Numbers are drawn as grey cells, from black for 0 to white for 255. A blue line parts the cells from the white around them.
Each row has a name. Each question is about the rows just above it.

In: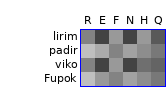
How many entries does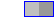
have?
2
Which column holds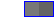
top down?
Q
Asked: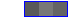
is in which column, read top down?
Q
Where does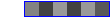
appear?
lirim

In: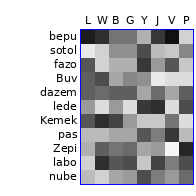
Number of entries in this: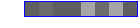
8
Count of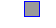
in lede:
2
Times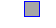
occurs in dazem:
2
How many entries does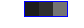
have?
3
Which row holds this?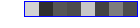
labo
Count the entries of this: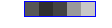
5
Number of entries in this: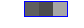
3

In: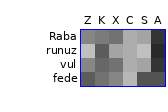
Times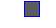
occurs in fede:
1
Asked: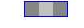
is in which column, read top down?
Z
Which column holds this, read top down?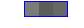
K

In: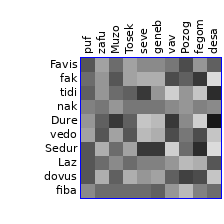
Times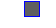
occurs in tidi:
2
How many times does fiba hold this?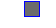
5
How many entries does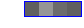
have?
4
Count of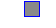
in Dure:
1

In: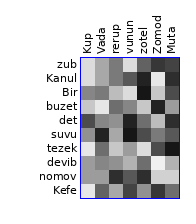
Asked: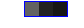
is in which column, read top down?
zotel
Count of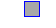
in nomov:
0
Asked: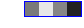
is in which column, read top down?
Vada
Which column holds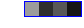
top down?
Muta

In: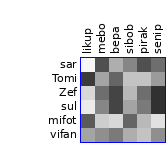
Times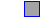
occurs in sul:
1
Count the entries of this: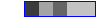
5
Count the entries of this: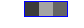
3

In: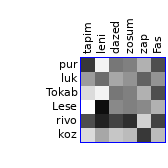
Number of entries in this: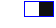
2
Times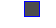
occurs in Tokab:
1
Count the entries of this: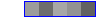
5

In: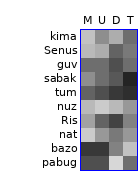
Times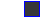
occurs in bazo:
2
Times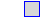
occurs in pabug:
1
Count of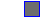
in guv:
3
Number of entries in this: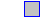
1
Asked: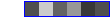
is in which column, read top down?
U

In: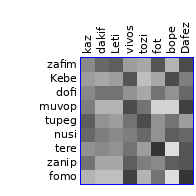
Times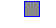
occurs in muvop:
0
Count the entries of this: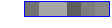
6
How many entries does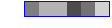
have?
6
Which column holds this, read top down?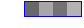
dakif

